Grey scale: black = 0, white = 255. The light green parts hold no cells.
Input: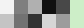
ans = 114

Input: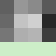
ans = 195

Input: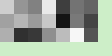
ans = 182

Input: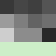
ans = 126

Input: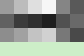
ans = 59

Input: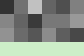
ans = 100
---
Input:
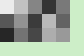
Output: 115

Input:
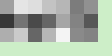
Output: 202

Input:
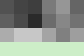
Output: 199

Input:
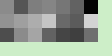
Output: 139

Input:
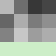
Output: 199

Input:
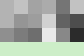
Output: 124
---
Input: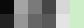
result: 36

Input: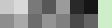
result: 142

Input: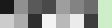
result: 204

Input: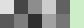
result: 89

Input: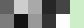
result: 125

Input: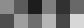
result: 78

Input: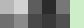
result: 112

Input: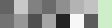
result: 115

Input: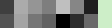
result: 83

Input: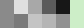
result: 138
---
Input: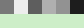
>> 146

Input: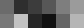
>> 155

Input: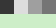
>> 117

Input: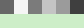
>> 155

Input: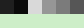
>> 123

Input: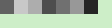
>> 152

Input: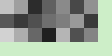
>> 181
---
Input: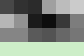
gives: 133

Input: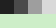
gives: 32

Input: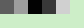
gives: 93

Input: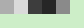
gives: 173

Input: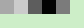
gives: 168

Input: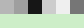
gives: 182

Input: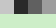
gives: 198

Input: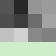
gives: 192
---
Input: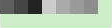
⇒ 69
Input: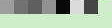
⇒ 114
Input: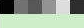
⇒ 114
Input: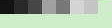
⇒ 41
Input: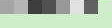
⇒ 181
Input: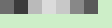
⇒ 59
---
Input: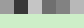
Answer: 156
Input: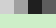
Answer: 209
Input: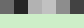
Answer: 106
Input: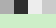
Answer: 174
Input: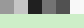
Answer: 153
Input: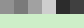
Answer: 145
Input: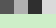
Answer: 85
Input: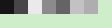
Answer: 21
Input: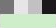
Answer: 117
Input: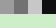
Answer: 156
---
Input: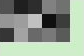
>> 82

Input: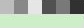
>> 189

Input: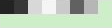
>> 35

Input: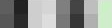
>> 94

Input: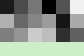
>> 27

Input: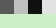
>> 88

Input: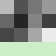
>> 186
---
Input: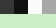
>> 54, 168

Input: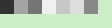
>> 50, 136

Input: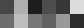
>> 71, 43

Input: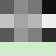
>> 96, 43

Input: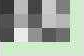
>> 54, 109

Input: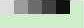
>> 222, 17
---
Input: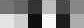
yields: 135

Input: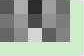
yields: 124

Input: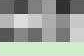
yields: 200

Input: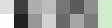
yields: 143

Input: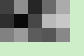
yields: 199

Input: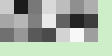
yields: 61

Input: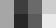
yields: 205

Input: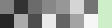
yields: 115
